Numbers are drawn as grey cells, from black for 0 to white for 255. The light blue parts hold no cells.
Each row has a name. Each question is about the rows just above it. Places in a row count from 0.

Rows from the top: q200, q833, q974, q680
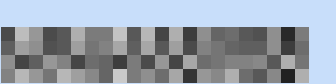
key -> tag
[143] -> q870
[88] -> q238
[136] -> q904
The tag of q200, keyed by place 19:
q870
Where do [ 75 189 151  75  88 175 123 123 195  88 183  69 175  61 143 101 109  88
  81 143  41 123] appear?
q200

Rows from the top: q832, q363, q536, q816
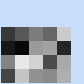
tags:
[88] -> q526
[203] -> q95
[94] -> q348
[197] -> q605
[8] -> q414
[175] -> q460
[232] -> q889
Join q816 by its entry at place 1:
q605
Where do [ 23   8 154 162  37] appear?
q363

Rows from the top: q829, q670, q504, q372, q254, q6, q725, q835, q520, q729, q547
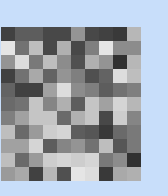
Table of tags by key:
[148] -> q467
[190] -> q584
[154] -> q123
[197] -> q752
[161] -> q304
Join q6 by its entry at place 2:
q752
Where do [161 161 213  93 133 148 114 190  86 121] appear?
q520
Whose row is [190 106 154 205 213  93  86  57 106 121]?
q835
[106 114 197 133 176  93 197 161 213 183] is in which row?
q6
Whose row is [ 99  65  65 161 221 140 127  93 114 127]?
q254

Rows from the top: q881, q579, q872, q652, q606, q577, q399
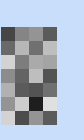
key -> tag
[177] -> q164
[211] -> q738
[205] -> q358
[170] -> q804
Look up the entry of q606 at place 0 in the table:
q164
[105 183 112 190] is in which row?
q579

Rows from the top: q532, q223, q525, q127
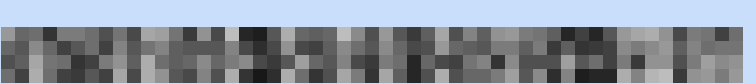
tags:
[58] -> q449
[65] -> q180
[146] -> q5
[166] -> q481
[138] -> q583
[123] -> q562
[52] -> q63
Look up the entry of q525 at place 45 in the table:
q449
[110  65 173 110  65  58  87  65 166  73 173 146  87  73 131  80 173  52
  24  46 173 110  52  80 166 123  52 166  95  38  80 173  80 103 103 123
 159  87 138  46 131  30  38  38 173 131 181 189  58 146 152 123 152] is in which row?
q127

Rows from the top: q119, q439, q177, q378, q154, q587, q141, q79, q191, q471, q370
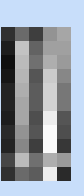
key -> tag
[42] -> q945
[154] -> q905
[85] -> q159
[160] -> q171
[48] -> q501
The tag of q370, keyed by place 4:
q945
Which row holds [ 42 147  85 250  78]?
q79

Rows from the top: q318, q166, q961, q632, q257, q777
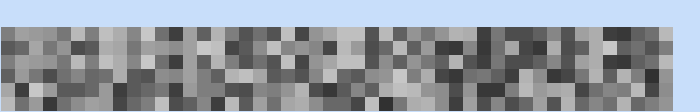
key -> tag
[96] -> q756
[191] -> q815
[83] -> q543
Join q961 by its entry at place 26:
q543
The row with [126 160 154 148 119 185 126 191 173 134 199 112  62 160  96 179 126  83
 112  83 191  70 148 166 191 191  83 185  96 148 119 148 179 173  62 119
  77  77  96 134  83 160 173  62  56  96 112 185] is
q318
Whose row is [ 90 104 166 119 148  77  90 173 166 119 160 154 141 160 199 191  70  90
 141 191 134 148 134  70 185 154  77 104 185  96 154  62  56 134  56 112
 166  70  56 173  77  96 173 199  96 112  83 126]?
q166

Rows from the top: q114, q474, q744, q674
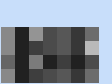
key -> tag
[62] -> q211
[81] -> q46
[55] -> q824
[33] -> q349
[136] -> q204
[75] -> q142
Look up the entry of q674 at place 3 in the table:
q142
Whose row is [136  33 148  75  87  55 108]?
q114
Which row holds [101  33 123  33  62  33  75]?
q744
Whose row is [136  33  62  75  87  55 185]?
q474

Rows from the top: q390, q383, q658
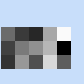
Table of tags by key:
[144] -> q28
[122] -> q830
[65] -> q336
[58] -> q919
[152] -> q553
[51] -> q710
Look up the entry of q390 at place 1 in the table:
q919
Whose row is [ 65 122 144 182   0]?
q383

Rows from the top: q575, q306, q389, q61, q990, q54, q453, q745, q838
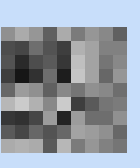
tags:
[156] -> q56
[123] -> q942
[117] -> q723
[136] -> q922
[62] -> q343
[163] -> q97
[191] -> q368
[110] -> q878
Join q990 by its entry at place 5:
q723
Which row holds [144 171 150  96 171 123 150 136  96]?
q575
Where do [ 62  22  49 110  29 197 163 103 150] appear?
q61
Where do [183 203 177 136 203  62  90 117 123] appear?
q54

